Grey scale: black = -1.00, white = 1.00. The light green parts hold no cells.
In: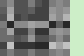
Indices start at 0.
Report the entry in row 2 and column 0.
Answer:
-0.36
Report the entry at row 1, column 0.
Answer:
-0.26
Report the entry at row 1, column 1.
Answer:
0.28
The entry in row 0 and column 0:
-0.15
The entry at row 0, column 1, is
0.08
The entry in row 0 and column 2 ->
-0.36
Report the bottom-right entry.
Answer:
-0.03
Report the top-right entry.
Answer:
-0.03
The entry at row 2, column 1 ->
0.41
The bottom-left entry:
-0.26

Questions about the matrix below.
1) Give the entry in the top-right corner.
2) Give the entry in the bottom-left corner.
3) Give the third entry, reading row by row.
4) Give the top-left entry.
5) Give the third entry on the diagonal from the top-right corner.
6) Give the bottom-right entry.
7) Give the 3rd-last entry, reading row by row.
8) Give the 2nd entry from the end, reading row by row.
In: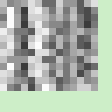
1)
0.75
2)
0.87
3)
0.18
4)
0.52
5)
-0.06
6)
0.30
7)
0.64
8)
0.64

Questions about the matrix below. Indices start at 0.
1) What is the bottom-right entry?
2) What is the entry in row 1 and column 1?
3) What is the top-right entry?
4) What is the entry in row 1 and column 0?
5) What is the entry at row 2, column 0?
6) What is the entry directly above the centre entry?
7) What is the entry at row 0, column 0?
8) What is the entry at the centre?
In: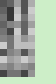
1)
0.15
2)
-0.57
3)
0.36
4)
-0.22
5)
-0.09
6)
0.59
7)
-0.34
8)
0.48

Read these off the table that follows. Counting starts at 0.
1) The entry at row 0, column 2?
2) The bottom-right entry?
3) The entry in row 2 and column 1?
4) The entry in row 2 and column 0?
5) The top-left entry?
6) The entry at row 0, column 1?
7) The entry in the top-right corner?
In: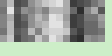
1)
-0.41
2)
0.13
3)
0.34
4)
0.03
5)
0.03
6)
0.45
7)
0.13

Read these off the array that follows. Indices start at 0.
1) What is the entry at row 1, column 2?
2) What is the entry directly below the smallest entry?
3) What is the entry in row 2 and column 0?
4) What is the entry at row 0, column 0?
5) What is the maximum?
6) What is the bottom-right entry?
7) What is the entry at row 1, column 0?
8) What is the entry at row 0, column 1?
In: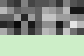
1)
-0.24
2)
-0.59
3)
-0.24
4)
-0.12
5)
0.79
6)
-0.46
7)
0.44
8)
-0.46

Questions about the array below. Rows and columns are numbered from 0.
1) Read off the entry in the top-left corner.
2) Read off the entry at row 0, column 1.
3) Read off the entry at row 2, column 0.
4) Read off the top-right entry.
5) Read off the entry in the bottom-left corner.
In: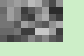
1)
0.04
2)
0.14
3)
-0.08
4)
0.14
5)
-0.30

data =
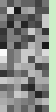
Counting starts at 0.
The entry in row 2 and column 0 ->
0.10
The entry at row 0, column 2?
-0.01
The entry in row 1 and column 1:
0.71
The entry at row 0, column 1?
-0.36
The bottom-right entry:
-0.23
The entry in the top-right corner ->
-0.11
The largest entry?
0.97
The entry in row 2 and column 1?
-0.49
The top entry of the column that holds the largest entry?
0.10
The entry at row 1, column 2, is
-0.81
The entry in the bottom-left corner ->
0.45
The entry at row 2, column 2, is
-0.23
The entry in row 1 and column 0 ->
-0.23
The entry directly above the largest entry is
-0.71

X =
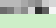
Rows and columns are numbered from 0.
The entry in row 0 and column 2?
0.45
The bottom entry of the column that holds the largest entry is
0.92
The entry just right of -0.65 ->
-0.27
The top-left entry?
0.45
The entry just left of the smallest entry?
0.68
